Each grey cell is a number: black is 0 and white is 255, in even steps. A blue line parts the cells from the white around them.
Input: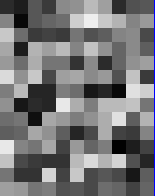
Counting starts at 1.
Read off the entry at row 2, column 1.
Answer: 132
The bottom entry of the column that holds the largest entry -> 73
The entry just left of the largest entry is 206
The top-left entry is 43
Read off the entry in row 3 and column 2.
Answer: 109
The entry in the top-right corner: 87
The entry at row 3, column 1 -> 200
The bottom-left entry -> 159
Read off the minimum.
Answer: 1
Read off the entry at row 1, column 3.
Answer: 87
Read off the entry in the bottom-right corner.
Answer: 101
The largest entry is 238
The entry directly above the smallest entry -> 66
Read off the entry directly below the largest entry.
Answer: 81
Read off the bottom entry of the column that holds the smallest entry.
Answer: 101
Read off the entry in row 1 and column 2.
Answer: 29
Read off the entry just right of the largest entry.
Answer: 200

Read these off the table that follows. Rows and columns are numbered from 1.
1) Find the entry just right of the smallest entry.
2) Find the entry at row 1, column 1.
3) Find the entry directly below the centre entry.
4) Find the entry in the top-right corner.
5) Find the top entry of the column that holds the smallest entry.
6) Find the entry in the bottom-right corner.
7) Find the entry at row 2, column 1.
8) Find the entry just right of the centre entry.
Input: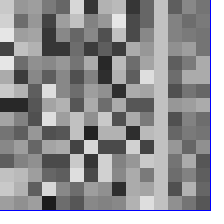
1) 109
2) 201
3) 201
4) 116
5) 122
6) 86
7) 209
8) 171

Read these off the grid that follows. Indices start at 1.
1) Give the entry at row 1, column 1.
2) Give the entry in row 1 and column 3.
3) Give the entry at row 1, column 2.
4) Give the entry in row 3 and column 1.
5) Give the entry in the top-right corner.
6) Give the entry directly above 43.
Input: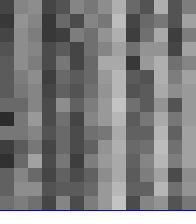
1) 69
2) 141
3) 133
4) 69
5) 125
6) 105

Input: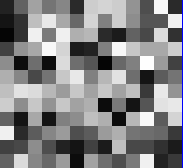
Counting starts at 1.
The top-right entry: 42
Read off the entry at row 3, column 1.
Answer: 5
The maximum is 254
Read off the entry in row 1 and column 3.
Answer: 162
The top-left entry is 34
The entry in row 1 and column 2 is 98
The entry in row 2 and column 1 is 20
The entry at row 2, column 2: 49
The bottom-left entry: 98
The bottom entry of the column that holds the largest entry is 240
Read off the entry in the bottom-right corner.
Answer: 57
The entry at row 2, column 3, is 191
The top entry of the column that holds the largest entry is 78

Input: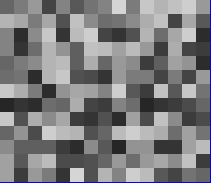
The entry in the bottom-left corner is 161
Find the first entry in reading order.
102
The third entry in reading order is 153
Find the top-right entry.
153
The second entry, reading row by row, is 123
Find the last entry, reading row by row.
102
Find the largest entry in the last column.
187
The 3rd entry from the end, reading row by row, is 68
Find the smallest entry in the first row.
68
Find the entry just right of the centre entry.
206
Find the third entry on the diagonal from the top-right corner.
167
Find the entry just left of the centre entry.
161
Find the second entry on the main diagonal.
167
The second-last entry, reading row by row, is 115
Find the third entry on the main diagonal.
139
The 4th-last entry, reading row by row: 88
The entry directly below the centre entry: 60
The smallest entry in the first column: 38
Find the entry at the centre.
131
